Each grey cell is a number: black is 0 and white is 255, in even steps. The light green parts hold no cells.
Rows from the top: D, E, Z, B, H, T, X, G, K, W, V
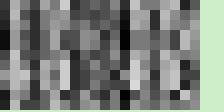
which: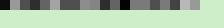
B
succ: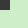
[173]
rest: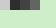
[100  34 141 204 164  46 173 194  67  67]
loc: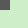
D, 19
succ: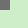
[122]
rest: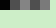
[ 34 194 132]

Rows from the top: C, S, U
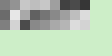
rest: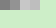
[199 159  65  75  54]
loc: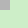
U, 6

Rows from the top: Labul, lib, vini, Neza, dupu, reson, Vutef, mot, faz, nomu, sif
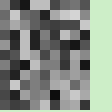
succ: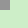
[44]
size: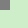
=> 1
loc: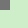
Labul, 7
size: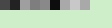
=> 9
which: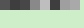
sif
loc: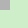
faz, 6

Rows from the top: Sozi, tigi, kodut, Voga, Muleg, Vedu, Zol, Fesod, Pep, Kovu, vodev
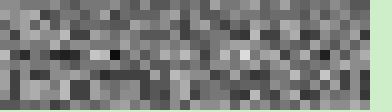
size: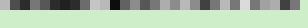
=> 30
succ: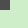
[44]
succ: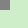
[140]
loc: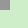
vodev, 11

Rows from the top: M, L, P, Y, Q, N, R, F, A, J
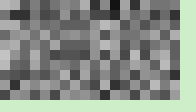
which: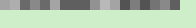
Q
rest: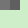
[ 95  95 146 185 164  83 125  83 116 137  95]
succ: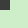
[106]

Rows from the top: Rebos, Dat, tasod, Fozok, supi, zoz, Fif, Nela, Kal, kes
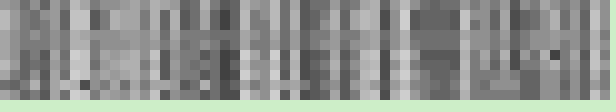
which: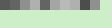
tasod
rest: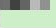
[144 185 100 176  77 100 123 176 100 144 176 185  77 144 194 123 100 100
 100  89 185 123 154 100 154  77 123 123 154 176 123 154 100 194 154]
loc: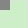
Kal, 41
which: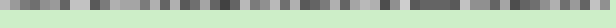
Dat

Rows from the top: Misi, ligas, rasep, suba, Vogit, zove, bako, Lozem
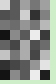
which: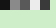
suba
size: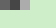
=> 3
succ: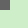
[70]
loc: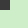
suba, 4

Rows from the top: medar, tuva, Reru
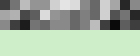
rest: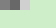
[ 82 116  39]
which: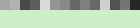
tuva
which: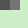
tuva
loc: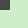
tuva, 2
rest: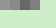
[104 208  82 116  39]

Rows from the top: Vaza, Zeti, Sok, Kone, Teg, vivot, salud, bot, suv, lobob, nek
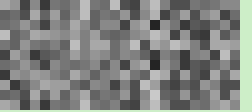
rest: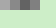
[137 168 118  99 189 168  79 158  89  67 168  99 168]
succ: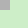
[67]

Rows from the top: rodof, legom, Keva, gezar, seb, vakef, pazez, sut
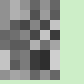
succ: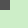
[156]
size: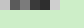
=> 6
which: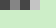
Keva
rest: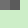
[ 91 176 111 165]
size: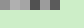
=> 6
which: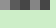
Keva

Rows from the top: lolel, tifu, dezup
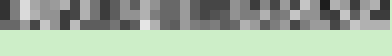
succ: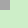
[146]
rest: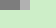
[116 125 197 146 146  70  60 197  93 177  60  60]
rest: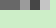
[146  60 187  93  93  93 116  70  93 229 177 104  93 155 125 116 125  93
 104 177 155  93 125 155  70 125 155 155  70 125 197 177 177 177]
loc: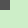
tifu, 21
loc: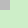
dezup, 7
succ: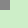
[70]

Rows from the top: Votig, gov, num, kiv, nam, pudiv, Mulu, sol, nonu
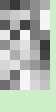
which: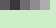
Votig
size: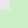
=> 1
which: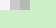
sol
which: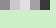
nam
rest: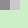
[224 161  56]

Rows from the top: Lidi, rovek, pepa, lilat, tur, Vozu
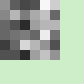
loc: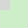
tur, 2
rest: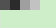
[147]
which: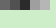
pepa
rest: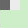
[115]
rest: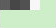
[206]
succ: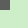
[71]

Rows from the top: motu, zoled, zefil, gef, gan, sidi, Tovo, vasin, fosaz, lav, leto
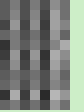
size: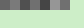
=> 7
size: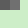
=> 2
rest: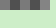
[112]
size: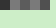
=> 5

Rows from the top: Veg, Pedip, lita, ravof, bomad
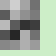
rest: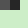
[175 113]
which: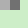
ravof
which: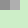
bomad
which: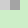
Veg
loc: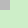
lita, 0

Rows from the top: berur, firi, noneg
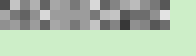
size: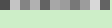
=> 11
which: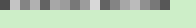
berur
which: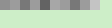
noneg

